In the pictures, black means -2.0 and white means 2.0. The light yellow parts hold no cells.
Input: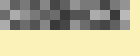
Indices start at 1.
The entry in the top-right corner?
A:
0.3
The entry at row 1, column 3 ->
-0.1
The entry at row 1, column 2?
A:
-0.5
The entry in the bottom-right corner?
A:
0.3
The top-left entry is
0.5
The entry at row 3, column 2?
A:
-0.7
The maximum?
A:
0.9
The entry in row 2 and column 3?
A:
0.3
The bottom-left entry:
0.7

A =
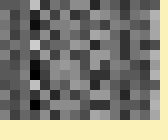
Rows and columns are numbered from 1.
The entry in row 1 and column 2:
-0.6
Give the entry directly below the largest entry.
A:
-1.0
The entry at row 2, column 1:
0.0
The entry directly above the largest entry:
-1.0
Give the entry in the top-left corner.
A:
-0.6
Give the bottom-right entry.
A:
0.6
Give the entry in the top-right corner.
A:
-0.6
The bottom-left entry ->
0.0
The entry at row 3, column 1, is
-0.2
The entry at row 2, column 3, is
-0.4
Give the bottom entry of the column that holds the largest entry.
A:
-0.8
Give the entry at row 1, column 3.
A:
-0.4
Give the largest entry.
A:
1.2
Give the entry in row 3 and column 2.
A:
-0.8
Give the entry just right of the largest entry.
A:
-0.8
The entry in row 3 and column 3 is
-0.2
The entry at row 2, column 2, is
-1.0

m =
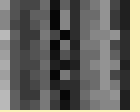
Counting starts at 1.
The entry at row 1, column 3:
-0.9
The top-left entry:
0.5
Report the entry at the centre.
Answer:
-0.7
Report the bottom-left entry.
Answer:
0.9
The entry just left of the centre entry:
-1.7
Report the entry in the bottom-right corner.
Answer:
-1.5
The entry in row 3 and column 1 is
0.1
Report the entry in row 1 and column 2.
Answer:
-0.7
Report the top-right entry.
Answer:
-1.5
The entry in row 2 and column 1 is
0.1
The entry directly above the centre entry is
-0.1
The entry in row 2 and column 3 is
-1.1
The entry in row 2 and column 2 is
-0.7
